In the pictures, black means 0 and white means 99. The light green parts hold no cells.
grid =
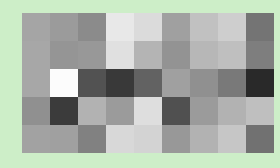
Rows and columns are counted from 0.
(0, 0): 64
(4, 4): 82
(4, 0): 63
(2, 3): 22
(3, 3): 60
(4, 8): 44
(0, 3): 90
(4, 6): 69
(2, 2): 32
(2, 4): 38
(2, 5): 62
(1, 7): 74
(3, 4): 86

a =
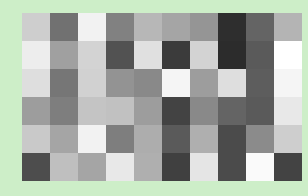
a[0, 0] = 80
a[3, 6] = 53
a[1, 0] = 92
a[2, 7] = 86
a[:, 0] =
[80, 92, 86, 61, 78, 30]
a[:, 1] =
[44, 62, 46, 49, 64, 74]
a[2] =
[86, 46, 81, 57, 53, 95, 61, 86, 36, 95]
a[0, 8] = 39
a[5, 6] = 89
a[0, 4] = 71
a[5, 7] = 29
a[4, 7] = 29
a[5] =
[30, 74, 64, 90, 68, 25, 89, 29, 97, 26]
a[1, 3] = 32
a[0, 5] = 64

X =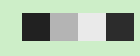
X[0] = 13
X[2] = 91

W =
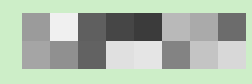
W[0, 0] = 60
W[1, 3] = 87
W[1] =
[64, 56, 38, 87, 89, 51, 76, 84]
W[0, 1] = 93
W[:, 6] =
[66, 76]

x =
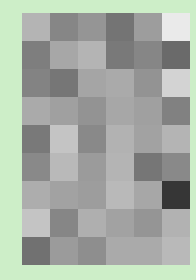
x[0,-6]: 70
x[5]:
[53, 72, 60, 70, 46, 53]
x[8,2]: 55
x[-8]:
[49, 65, 70, 47, 52, 41]
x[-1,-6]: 44
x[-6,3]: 65
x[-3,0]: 67
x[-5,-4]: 53
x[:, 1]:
[52, 65, 46, 62, 76, 72, 63, 52, 60]
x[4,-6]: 47
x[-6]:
[66, 62, 57, 65, 62, 50]
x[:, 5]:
[91, 41, 82, 50, 70, 53, 21, 69, 72]
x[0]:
[70, 52, 58, 45, 61, 91]
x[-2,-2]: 58

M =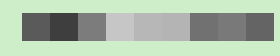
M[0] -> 35
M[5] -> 70
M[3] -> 77

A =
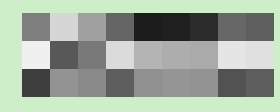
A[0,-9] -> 49
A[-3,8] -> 37
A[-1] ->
[24, 57, 53, 36, 56, 58, 57, 32, 36]
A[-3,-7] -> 62
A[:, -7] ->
[62, 47, 53]

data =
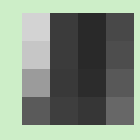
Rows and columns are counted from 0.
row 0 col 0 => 82
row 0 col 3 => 28
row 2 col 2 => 17
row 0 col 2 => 16
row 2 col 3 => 34

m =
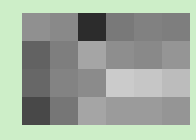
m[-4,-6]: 56
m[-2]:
[40, 51, 54, 79, 77, 73]
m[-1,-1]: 58
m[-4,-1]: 49
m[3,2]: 64

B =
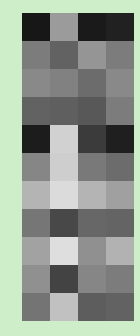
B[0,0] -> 9
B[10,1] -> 75
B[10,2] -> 36
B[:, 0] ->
[9, 48, 53, 38, 11, 52, 70, 46, 63, 56, 45]
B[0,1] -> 60
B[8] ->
[63, 86, 56, 69]
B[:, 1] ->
[60, 38, 50, 37, 81, 80, 85, 28, 86, 26, 75]
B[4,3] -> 12

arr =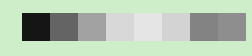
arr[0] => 8
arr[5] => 82
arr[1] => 39
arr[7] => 55
